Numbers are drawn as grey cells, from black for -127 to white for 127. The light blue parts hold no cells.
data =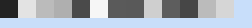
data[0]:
-92
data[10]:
-57
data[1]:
99
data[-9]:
-53

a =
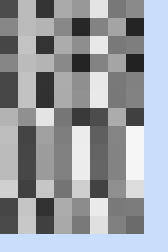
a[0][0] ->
-51
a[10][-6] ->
70
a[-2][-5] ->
44
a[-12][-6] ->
52
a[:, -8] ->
[-51, 7, -57, 6, -56, -56, 51, 62, 58, 58, 80, -57, -53]
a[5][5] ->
105
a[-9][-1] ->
1
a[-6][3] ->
-1
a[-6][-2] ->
4
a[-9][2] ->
-77
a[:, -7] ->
[59, 58, 67, 59, 66, 66, 16, -59, -57, -56, -63, 69, 72]
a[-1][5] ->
96
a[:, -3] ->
[100, 3, 104, 3, 104, 105, -51, -32, -27, -26, -61, 106, 96]
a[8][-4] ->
109
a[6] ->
[51, 16, 100, -9, -70, -51, 44, -63]
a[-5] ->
[58, -57, 28, 1, 109, -27, 3, 118]
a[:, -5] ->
[42, 8, 44, 9, 44, 43, -9, -1, 1, 1, -11, 44, 40]
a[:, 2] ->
[-75, 52, -76, 52, -77, -78, 100, 33, 28, 27, 70, -77, -63]
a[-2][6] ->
-6
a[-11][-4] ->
13
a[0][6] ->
-7
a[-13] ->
[-51, 59, -75, 42, 24, 100, -7, 10]
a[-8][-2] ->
-7
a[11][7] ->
-3
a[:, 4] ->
[24, -88, 13, -91, 15, 17, -70, 108, 109, 108, 79, 12, -6]
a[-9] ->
[-56, 66, -77, 44, 15, 104, -6, 1]

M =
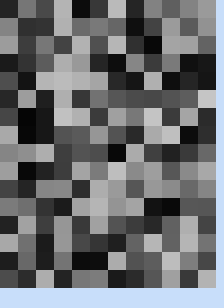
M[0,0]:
-91
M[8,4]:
-44
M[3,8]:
-68
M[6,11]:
-84
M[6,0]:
-57
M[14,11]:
-56
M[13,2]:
-100
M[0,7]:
-90
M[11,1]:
-16
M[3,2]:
-35
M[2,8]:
-119
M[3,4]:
25
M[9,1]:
-119
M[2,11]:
-28
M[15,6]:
-101
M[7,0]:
41
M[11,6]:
20
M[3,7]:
6
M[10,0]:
-60
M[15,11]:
51
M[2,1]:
-66
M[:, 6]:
[58, -25, 54, -114, -87, -41, 32, -44, -119, 62, 26, 20, -44, -96, 44, -101]
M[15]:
[-51, -83, 45, -92, -8, -3, -101, -84, -41, 32, -70, 51]
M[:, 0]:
[-91, 4, 28, -101, -49, -88, -57, 41, 5, 30, -60, -4, -93, 40, -98, -51]
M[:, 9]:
[-32, 27, 36, -5, -113, -44, -68, 63, -94, -40, 11, -118, -30, -29, 61, 32]
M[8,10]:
-69
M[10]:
[-60, -91, 6, 8, -82, 45, 26, -41, 24, 11, -22, 5]
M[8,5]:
-50
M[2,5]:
-47
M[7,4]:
-37
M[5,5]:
-13
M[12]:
[-93, 34, -65, 22, -70, 33, -44, -67, -87, -30, 47, -59]
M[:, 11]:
[26, 18, -28, -104, -106, 69, -84, -81, -23, 40, 5, -41, -59, -12, -56, 51]
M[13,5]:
-74

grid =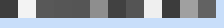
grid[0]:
-66
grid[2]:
-39
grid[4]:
-42
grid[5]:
14

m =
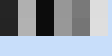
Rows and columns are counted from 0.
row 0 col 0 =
-90
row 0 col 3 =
23
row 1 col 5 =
94

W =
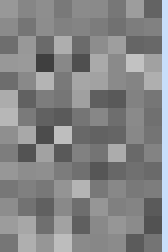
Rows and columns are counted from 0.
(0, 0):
24
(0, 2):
14
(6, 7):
10
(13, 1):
47
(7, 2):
-51
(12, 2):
-16
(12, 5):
9
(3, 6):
10
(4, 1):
9
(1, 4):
4
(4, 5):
34
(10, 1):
0
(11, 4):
-17
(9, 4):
-15
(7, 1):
40
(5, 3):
-9
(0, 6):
-8
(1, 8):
1
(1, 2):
13
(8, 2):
34
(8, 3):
-38
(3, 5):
42
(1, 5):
-3
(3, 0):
24
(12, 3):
34
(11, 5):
22
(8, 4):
1
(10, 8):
-2
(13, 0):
-9
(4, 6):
10
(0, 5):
10
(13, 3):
61
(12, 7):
11
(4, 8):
47
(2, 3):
46
